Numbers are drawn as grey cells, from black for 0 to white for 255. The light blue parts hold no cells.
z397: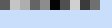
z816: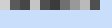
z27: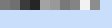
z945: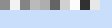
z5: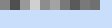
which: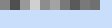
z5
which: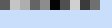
z397

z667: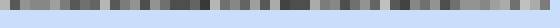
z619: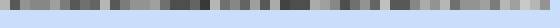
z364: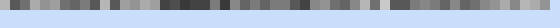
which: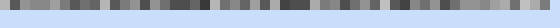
z667
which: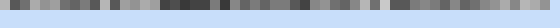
z364

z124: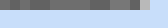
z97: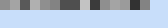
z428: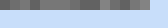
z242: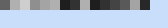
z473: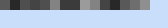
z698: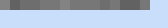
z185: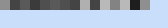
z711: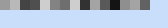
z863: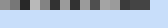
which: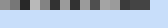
z863
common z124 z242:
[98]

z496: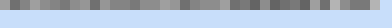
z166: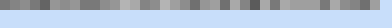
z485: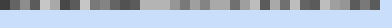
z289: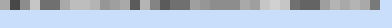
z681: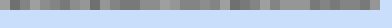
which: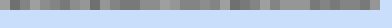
z681
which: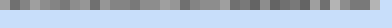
z496
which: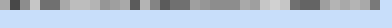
z289

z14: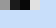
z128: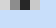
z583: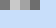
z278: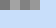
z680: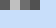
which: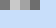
z583
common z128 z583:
[201]
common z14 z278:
[152]

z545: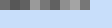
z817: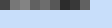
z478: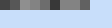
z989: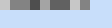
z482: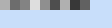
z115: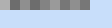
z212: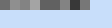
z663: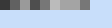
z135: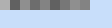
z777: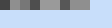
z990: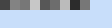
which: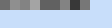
z212
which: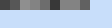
z478
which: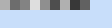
z482
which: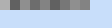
z135
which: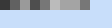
z663
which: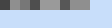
z777

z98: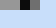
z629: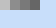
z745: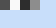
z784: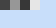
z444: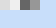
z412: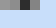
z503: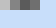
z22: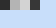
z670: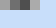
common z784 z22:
[55]
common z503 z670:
[111]
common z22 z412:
[45]
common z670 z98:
[111]
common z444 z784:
[151]
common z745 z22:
[45]
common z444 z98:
[151]

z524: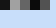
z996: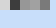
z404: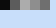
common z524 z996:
[161]
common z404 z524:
[11]

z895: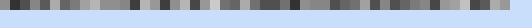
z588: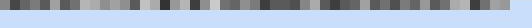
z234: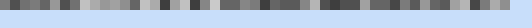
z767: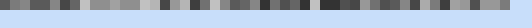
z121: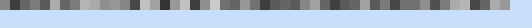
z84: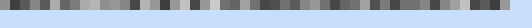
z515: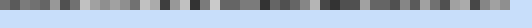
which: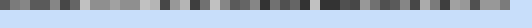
z767
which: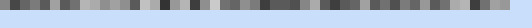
z588
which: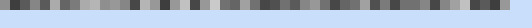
z84

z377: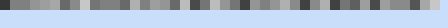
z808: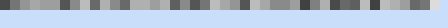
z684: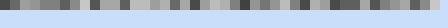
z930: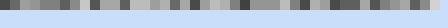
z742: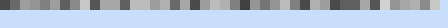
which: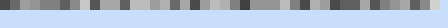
z930
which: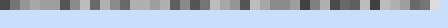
z808

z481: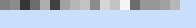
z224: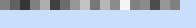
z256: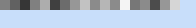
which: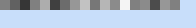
z224
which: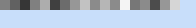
z256

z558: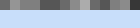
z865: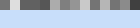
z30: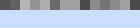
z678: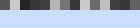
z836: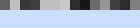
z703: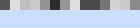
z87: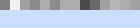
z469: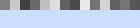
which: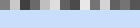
z469
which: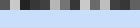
z678
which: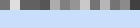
z865
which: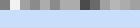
z87
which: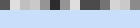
z703

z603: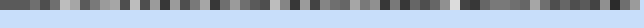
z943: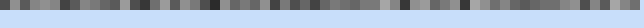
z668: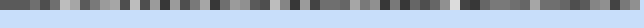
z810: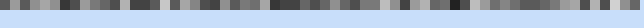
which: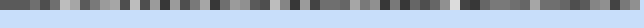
z668
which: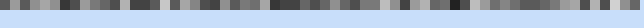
z810
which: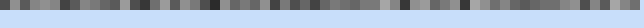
z943

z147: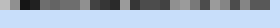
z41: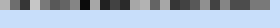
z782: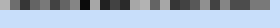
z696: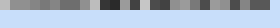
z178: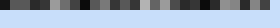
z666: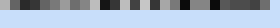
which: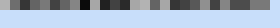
z782
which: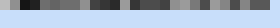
z147
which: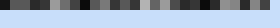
z178

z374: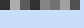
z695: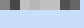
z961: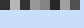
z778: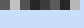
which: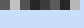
z778
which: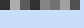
z374
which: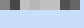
z695

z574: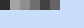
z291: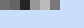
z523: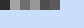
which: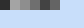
z574
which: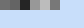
z291

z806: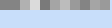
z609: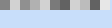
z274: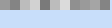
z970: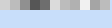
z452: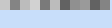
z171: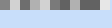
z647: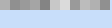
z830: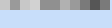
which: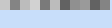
z452
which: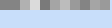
z806
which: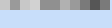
z830
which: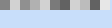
z609
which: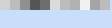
z970
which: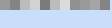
z274

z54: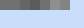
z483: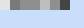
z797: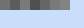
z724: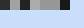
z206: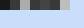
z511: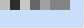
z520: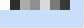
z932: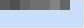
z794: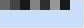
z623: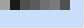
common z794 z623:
[25]
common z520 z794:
[46]
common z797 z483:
[122]
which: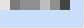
z483
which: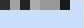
z724

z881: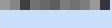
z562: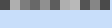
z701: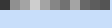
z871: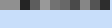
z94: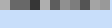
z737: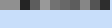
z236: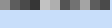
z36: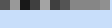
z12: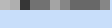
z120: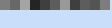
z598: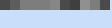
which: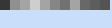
z701
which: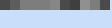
z598
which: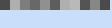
z562

